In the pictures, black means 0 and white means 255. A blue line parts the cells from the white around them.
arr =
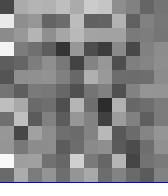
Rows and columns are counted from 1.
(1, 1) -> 72
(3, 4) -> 143
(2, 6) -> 188
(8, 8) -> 44
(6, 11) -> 110
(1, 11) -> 101
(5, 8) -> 151
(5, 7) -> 131
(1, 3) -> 180
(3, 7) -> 163
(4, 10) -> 72
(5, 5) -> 120
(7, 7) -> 116
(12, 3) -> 160
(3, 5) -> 166
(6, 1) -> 84
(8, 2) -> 169
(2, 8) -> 99
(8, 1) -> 190
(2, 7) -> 97
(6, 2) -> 143
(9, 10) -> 129
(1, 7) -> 203
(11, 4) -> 141
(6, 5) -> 128
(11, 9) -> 90
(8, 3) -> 106
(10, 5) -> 111
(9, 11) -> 95
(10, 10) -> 107
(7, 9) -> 80
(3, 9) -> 162
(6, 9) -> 109
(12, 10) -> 69
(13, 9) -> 131
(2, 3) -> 150
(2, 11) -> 129
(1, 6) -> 171

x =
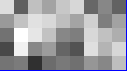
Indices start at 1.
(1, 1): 221
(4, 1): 72
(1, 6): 215
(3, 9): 174
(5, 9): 190
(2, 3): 225
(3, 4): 194
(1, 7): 103
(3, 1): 114
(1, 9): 98
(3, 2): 255
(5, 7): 150
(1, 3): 192

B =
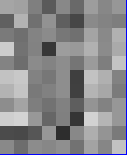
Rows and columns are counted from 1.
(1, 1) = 165
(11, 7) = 163
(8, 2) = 164
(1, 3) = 127
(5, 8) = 126
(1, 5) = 136
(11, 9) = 194
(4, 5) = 157
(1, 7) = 157
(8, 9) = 151
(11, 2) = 109
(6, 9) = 130
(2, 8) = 131
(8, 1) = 141
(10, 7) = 174
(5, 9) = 195
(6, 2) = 200
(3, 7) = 164
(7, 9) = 123
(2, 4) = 146
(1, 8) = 135
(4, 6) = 153
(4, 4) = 55
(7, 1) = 179
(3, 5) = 119
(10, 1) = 75
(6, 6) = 63
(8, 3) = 126

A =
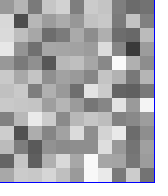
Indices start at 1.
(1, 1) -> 153
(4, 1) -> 231
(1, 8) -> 196
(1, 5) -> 210
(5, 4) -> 87
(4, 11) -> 156
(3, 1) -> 218
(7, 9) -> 100
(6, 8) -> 196
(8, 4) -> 158
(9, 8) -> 189
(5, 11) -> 141
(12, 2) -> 197
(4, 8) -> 220
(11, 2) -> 125
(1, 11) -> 114
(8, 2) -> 198
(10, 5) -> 162
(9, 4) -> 204
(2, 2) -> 77
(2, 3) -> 183
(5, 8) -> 136
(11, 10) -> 116
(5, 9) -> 249
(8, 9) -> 227
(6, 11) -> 181
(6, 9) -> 178
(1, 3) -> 122
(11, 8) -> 222
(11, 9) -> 153
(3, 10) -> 104
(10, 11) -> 142
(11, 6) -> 142
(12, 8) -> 166
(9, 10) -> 137

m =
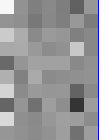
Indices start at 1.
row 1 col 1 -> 247
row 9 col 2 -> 143
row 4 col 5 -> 145
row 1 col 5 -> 126
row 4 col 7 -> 136
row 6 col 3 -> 170
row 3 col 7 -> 136
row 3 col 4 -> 154
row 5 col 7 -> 145
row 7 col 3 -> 153
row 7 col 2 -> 139
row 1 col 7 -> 151
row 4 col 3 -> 153
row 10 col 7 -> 157
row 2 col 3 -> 120
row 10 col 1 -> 150
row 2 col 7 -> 124
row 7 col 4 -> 150
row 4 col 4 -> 140
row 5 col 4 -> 161
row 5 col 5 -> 161
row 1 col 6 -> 97

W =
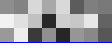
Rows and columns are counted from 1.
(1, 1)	142
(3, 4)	144
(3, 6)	150
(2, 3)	193
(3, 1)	153

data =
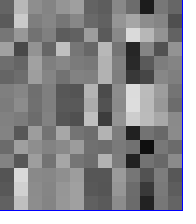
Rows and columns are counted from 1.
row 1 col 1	100
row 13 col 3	137
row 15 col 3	141
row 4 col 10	38
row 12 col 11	115
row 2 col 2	202
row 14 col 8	85
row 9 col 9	148
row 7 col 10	220
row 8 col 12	152
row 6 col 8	178
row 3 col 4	128
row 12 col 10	33
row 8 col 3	112
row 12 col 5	166
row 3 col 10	218
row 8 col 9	139
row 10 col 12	104
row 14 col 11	57
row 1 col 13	102
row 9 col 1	129
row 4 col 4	102
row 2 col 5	118
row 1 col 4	132
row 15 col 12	119
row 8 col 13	108
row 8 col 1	124
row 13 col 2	217
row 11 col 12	120
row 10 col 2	87
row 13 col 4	135
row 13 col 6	157
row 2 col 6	135
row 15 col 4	132
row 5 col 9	128
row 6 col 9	126
